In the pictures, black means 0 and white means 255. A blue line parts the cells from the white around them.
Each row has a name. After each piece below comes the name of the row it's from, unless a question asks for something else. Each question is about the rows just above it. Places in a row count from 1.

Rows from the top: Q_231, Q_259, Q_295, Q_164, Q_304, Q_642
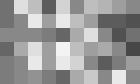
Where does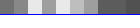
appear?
Q_259
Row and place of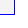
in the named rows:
Q_164, 5
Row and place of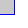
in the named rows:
Q_642, 7
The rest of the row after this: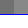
| 233 | 158 | 233 | 190 | 158 |  92 |  92 |  81 |
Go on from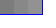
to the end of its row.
| 124 | 102 | 170 | 201 | 136 | 233 | 136 |
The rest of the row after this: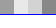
|  92 | 124 | 158 |
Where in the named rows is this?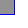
Q_642, 3

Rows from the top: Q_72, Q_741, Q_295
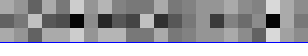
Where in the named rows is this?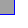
Q_295, 21
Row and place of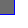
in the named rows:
Q_741, 18

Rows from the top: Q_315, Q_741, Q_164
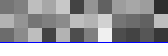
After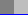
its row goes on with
| 167 | 200 |  67 | 148 |  97 | 157 | 167 | 157 |  45 |
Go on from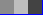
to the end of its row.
| 179 |  77 | 128 | 240 |  77 |  67 |  86 |  55 |

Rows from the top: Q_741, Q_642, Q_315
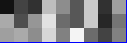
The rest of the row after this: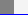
| 108 |  67 | 129 |
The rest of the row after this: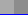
| 214 | 129 | 244 | 108 |  67 | 129 |
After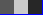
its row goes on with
| 117 |

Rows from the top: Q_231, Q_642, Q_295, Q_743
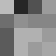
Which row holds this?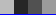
Q_231
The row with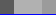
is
Q_295
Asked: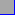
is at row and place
Q_743, 4

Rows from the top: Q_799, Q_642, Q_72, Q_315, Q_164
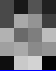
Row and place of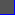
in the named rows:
Q_799, 3
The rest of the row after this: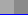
| 148 |

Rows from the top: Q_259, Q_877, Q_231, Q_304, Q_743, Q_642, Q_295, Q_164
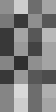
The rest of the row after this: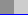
| 109 | 164 |
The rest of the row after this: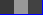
| 164 |
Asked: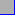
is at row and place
Q_295, 4
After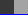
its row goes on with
|  87 | 185 |
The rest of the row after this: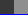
| 87 |
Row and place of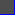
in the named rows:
Q_642, 4
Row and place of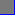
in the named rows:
Q_877, 1

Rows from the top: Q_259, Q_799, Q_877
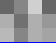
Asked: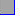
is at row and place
Q_877, 4
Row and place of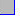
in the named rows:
Q_877, 1
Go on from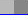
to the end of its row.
| 175 | 164 |
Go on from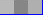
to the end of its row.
| 164 |
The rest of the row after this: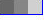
| 103 |
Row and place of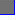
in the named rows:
Q_799, 2
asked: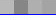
Q_877

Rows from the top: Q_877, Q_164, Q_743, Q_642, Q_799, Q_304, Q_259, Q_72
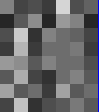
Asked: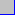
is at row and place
Q_72, 2
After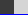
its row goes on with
| 78 | 98 |
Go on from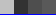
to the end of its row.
| 121 |  89 |
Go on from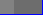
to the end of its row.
| 78 |

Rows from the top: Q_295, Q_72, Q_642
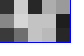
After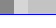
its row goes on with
| 30 |
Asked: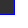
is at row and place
Q_295, 1
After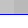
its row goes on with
| 39 |
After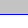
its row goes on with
| 30 |

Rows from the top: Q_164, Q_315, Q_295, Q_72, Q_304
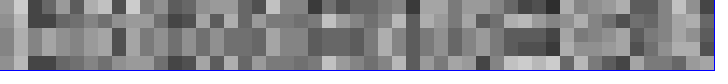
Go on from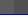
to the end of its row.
|  80 |  58 | 174 | 144 | 144 | 154 | 165 |  80 | 112 | 144 | 174 | 174 |  80 |
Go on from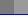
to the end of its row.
| 154 | 132 | 103 |  69 |  80 |  46 | 174 | 132 | 144 | 154 | 174 |  92 |  92 | 132 | 193 | 144 |  69 |

